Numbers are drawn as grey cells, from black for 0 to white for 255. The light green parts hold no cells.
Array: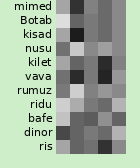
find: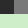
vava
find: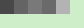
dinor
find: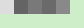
Botab
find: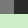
kilet
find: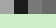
kisad
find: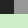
vava

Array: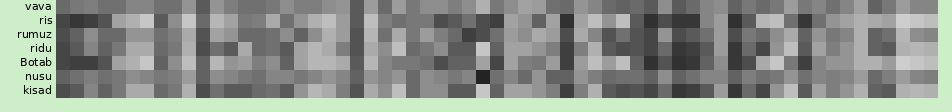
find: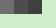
ris
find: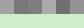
ris
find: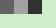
ris

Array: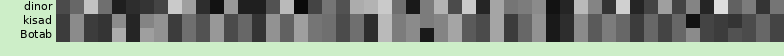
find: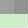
Botab
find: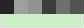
Botab

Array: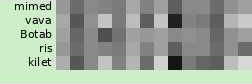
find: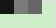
kilet
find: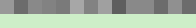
ris
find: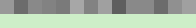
mimed

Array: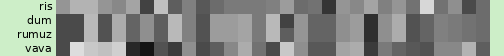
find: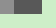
vava
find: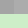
vava
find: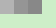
ris

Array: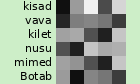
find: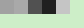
kilet
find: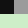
kisad
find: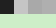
nusu

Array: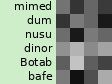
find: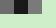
nusu
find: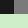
nusu
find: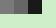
dum

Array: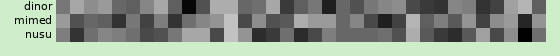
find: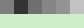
mimed
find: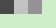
nusu

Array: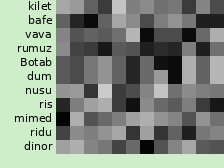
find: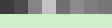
nusu
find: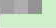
mimed
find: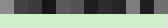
rumuz
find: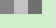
nusu

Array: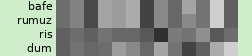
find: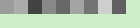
bafe
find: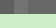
ris
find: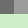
dum
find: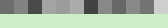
rumuz

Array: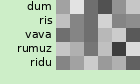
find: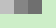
ris
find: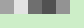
dum
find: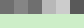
vava
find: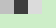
rumuz
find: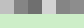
ris
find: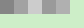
ridu
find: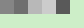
vava

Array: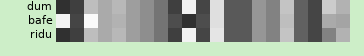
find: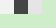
ridu
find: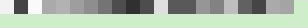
bafe
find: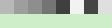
dum
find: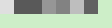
bafe
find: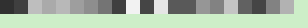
ridu
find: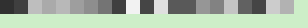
dum

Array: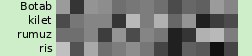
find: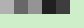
kilet
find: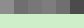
Botab
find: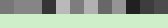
kilet
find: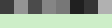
rumuz
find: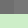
Botab

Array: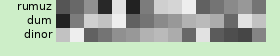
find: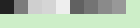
rumuz
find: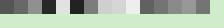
rumuz
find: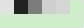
rumuz
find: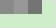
rumuz
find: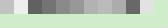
dum
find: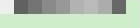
dum

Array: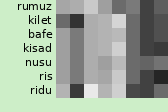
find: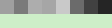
ris
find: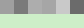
ris
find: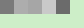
ris
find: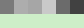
ris
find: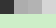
kilet
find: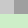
rumuz
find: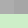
ris

